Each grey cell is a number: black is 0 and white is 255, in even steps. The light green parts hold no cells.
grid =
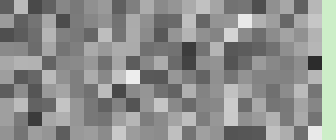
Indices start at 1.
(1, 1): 94
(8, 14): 106
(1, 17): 114
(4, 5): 116
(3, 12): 88
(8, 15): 134
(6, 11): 89
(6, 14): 125
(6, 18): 147
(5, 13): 106
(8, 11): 150
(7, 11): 149
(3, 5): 128
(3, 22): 145
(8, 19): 169
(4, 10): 171
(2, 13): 106
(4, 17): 88
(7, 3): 85
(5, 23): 44
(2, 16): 148
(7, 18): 168
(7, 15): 131
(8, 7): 120
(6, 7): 172
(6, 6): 127
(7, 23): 117
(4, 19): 98
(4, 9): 172
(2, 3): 116
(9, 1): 159
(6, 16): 144
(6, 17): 117
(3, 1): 79
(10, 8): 139
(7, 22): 187
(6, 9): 194

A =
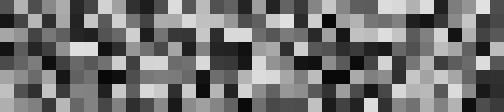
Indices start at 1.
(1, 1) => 83
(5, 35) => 220
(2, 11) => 68
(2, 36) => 72
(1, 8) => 210
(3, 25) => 22
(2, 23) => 206
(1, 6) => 41
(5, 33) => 93
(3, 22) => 111
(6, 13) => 123
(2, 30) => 31
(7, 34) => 138
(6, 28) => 141
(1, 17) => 98
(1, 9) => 160
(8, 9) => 129
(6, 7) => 113
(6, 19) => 220
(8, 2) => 142
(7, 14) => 202
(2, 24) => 9
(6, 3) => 107
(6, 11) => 120
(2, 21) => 224
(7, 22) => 142
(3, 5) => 95
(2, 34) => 197
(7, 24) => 50
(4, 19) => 158
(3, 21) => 123
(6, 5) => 22
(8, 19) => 112
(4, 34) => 97
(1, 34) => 148

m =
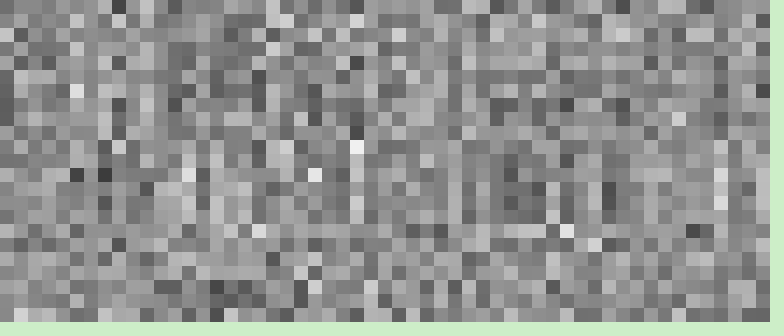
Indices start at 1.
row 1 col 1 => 111
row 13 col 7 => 148
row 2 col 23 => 135
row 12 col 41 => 85
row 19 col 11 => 102
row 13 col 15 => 93
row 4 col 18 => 111
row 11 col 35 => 122
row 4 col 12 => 144
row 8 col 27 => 153
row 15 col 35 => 157
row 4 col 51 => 122
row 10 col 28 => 142
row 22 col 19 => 95
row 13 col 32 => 129
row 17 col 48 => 159
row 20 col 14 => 117
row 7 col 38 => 128
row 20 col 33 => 167
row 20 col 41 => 162
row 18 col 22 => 147
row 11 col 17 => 128
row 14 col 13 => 189
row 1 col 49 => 180
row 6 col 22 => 120
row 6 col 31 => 137
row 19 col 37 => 142
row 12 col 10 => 111
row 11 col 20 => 182
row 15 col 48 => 151
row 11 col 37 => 127
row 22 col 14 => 138
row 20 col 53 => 133
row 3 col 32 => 178
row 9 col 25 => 121
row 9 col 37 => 148
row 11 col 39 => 163
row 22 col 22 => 87
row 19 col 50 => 178
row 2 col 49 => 126

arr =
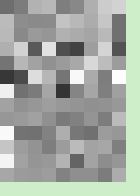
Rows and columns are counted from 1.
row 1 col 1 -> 110
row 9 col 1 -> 151
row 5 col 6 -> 168
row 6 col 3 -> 221
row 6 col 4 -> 182
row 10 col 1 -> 249
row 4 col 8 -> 212
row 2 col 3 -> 138
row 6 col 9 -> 254
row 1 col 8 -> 204
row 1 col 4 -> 184
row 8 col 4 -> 158
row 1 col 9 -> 210
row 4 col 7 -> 158
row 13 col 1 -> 167
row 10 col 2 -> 115
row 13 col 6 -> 143
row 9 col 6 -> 129
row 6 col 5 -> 117
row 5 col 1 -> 116
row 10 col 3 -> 113
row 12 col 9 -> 150
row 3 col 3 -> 154
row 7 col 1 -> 239
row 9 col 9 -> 187
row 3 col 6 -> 171
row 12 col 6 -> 100
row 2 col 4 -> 139
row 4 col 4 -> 226

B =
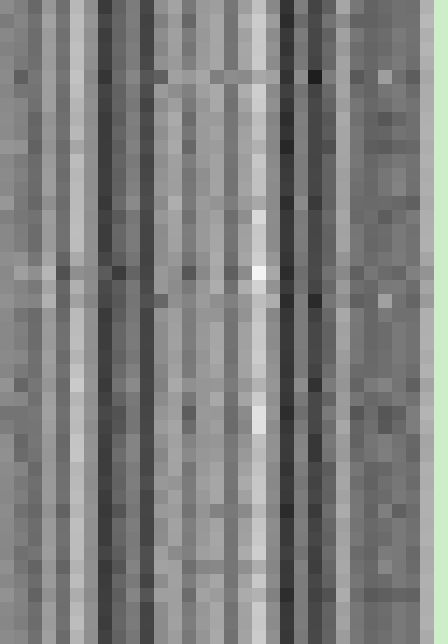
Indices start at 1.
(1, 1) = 139
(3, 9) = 101
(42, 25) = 163
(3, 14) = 124
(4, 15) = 154
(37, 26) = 119
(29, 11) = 68
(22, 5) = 99
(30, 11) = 70
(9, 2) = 131
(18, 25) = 163
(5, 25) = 163
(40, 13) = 139
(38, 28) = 111
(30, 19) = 225
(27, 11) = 68
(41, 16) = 136
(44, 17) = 114
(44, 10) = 121
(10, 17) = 118
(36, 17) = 115
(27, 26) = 107
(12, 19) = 199
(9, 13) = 170
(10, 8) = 59
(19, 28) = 116
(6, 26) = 89
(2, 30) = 113
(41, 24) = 102
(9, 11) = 76
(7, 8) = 68
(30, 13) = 159
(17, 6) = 189
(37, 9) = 84
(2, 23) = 74
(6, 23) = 30
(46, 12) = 140
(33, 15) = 151
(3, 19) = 201
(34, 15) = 153

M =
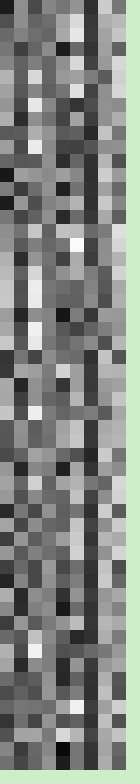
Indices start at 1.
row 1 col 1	28
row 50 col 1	76
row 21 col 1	198
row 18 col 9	213
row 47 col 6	86
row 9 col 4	113
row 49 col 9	85
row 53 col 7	68
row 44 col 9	130
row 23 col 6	124
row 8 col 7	78
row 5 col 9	215
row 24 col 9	147
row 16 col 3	97
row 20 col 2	96
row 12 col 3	90
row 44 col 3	128
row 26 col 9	84
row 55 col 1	112
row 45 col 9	170
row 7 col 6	224
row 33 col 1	74
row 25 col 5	97
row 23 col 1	157
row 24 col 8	126
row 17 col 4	97
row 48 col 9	166
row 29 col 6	182
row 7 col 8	143
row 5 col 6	215
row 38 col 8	142
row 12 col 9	80
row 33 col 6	80
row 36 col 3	137
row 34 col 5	32
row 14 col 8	161
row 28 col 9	161
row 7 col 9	214
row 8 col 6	52

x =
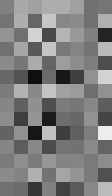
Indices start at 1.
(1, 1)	129
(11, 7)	137
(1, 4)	174
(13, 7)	122
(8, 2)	96
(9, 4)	28
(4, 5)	121
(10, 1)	99
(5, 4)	100
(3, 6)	153
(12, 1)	123
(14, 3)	54
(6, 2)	83
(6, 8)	210
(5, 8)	78
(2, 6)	139
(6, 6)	63
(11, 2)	93
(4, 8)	185
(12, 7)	122
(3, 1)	148
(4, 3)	89
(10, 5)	61
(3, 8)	35
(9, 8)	69
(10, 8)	237
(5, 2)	119
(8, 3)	144
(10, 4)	193
